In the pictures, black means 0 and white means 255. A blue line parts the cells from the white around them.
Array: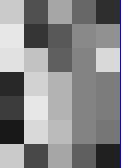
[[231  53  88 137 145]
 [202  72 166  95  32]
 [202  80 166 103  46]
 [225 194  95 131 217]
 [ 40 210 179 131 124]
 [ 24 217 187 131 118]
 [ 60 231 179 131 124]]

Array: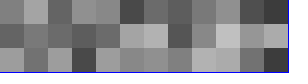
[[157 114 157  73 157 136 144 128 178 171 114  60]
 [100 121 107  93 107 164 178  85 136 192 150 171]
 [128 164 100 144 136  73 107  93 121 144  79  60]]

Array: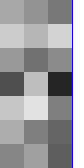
[[153 113 139]
 [174 127 100]
 [168 147 120]
 [133 160  93]
 [204 182 211]
 [ 78 190  37]
 [198 226 127]]

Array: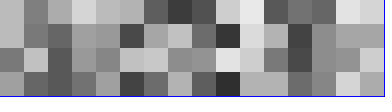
[[160 102  88 114 160  67 108 179  94  47 179 179 108 134 213 172]
 [187 121 102 160 153  73 166 193 108  54 219 179  67 141 166 166]
 [187 127 172 213 187 179  94  60  81 206 233  88 114 102 227 213]
 [121 193  88 153 134 193 200 141 147 227 206 121  73 141 147 206]]

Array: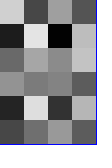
[[208  71 159  84]
 [ 71 111 153  92]
 [147 123 131  92]
 [105 166 139 195]
 [ 36 222  50 182]
 [ 28 228   2 189]]

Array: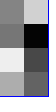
[[118   4]
 [238  72]
 [173  99]
 [132 209]]
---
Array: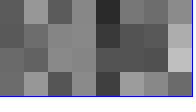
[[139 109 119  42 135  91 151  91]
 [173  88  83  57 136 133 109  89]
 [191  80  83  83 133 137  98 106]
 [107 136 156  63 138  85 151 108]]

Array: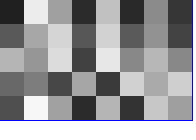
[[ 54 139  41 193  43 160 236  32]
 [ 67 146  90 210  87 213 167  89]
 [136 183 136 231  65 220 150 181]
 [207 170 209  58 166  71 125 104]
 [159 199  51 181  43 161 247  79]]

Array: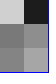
[[ 28 208]
 [142 121]
 [166 132]]

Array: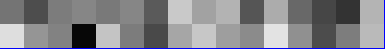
[[180  51  70 104 172  85 179 162 201  90 134 121 134 124  77 116]
 [186 125  76 144 227 139 158 199 166  73 124 196   7 130 149 222]]

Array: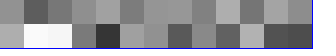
[[141 164 117 174 129 151 149 124 161 143 119  93 146]
 [ 77  82 178  97 137  89 145 160  53 122 246 250 174]]

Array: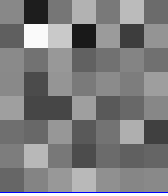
[[107 187 121 178 118  29 136]
 [148  61 155  25 201 250  95]
 [112 132 113  97 152 114 138]
 [158 125 139 122 149  75 137]
 [135 104  89 159  70  70 159]
 [ 64 175 115  89 151 104 111]
 [101  96 107  76 120 184 125]
 [137 134 144 185 152 132 102]]

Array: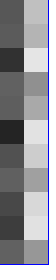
[[192  87]
 [180  91]
 [229  49]
 [144  97]
 [169  94]
 [226  36]
 [205  81]
 [160  96]
 [216  72]
 [225  61]
 [151  97]]

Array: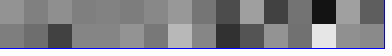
[[ 94 160  19 115  65 159  76 117 152 136 125 130 127 143 128 147]
 [138 144 230 113 147  84  49 134 184 120 147 133 133  65 110 126]]

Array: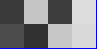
[[221  60 197  58]
 [217 199  49  76]]
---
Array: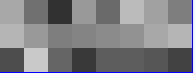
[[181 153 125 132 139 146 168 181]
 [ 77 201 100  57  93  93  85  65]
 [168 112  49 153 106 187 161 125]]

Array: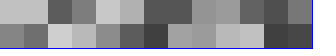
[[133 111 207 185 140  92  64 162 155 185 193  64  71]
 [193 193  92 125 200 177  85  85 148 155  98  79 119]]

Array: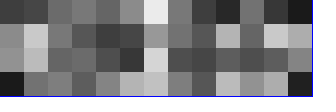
[[ 26 114 126  93 132 180 193 126  86 187 146 173  32]
 [139 201 120  86  62  70 152 114  86 180 101 201 173]
 [ 62  70 107 120 101 139 235 120  62  40 114  55  26]
 [146 187 101 107  78  55 213  78  70  93  78  93 132]]

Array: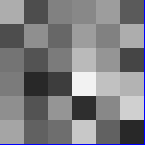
[[143  83 149  46 136 208]
 [173  77 129 136 157  90]
 [116  83 123 186 149  69]
 [165  97 110 200  97  40]
 [ 77 143 103 157 129 173]
 [123  40  61 242 193 179]]

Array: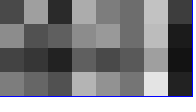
[[140  81  95 140 153 109 188  27]
 [125 102  81 180 146 117 228  34]
 [ 73 159  42 172 125 109 194  61]
 [ 67  54  34  95  73  89 159  19]]

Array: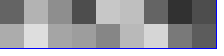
[[172 222 165 157 134 185 214 121  92]
 [100 179 142  77 199 191 100  49  77]]

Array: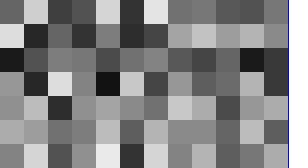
[[151  39 221 131  18 200  69 151  94 107 180  57]
 [ 26  82 125 119  75 113 131  88  69 101  26  57]
 [172 157 113 125 188  94 180 138 138 101 188  94]
 [221  39 101  51 125  45  69 164 194 157 180 138]
 [131 213  82 144 234  51 213 131 180  94 119 172]
 [101 207  63  82 213  51 228 113 119  88  82 119]
 [144 188  45 144 164 138 113 200 172  75 151 172]]
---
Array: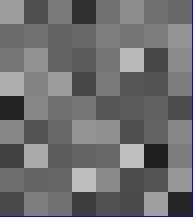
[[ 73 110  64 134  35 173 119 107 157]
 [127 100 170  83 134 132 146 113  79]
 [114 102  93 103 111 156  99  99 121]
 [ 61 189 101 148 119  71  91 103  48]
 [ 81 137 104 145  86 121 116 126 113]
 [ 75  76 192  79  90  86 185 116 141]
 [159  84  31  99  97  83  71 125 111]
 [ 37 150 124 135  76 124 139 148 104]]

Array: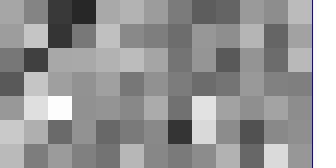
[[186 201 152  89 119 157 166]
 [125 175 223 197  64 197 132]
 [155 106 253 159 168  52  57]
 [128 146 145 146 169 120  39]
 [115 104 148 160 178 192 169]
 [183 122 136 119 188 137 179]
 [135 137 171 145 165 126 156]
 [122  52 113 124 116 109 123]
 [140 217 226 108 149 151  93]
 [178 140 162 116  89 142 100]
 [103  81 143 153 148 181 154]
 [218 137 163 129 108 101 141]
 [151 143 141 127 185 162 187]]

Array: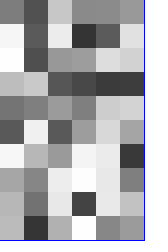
[[187 183 166 247  89 116 189 254 246 125]
 [ 53 114 134 183 240 127 201  79  90  81]
 [177 232 237 154  89 155  86 152 236 199]
 [254  67 253 244 157 127  72 157  52 138]
 [135 233 232 235 216 205  59 221  91 139]
 [155 194 127  57 165 211  61 210 225 153]]

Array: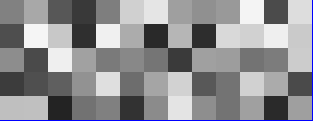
[[191  60 141  78 129]
 [192  79  74 245 168]
 [ 35  95 239 200  87]
 [114 146 161  47  57]
 [128 223 122 240 126]
 [ 50 109 136 172 208]
 [139 165 117  41 229]
 [228 210  58 182 159]
 [142  88 160  45 144]
 [115 115 157 217 153]
 [160 209 115 209 244]
 [ 42 171 124 239  75]
 [159  74 204 202 221]]

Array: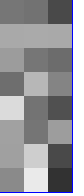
[[138 160 161 219 110 156 169 118]
 [234 206 117 115 183 118 170 114]
 [ 50  73 157  80 132 108 169  73]]

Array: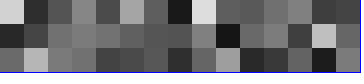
[[106  40 210]
 [182  69  46]
 [122 113  84]
 [113 123 134]
 [ 67 114  75]
 [ 74  96 165]
 [ 87  85  94]
 [ 47  83  25]
 [101 128 221]
 [158  21  94]
 [ 41 105  89]
 [ 57 124 112]
 [ 99  63 128]
 [ 28 191  62]
 [123 102  68]]

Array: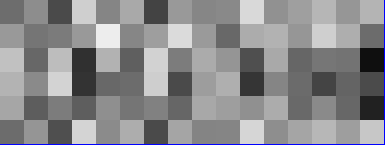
[[108 166 179 193 153 109]
 [149  93 138 103 117 141]
 [ 79 124 211 189 123  74]
 [212  94  51  48 153 207]
 [139 143 104 178 237 133]
 [173 117 108  95 134 169]
 [ 74 129 206 210 158  67]
 [165 102  74 124 219 153]
 [132 168 157 171 154 134]
 [133 158 175 149 104 137]
 [214 144  53  79 172 217]
 [142 172 133 169 178 145]
 [165 105 107 102 150 159]
 [183 138  68 118 207 182]
 [158 103 100 115 174 150]
 [199  33  75  15 108 180]]

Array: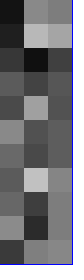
[[ 58 139 103  91 105 137  74  91  55  31  19]
 [127  43  62 193  73  81 160  67  16 184 137]
 [135 125 125 133  93  93  82  86  64 165 125]]
